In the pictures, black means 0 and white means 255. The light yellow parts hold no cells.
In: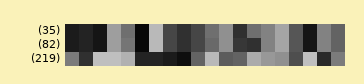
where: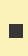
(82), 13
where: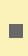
(82), 11
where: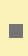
(82), 5

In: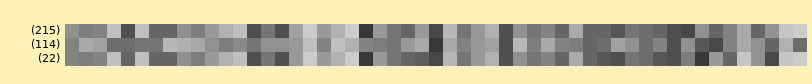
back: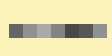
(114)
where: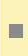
(114), 13
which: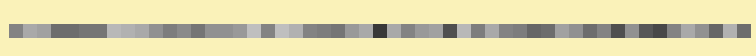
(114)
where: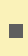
(22), 26

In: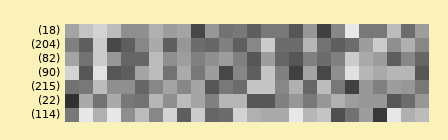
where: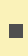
(114), 20
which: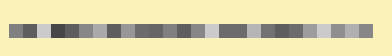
(204)
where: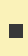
(114), 23
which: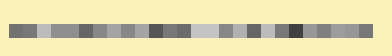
(215)

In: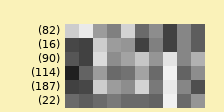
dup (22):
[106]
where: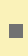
(114), 5
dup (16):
[65]
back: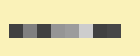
(16)
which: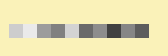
(82)
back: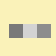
(187)
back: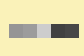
(16)

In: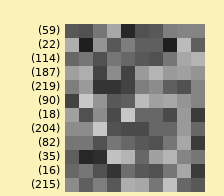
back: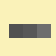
(16)
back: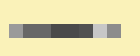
(204)
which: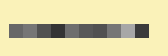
(16)
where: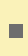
(16), 5
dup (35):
[180]
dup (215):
[88]

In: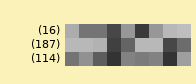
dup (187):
[184]
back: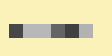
(187)
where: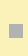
(187), 3
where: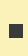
(16), 6
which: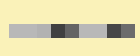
(187)

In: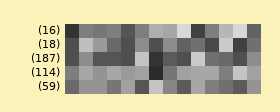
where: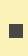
(18), 11
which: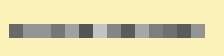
(59)
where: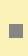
(59), 8
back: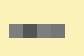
(16)
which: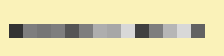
(16)
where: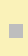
(18), 2

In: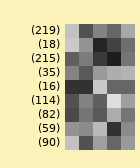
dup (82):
[117]
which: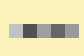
(90)
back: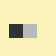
(59)
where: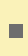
(18), 5
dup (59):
[139]
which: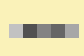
(219)
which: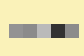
(59)

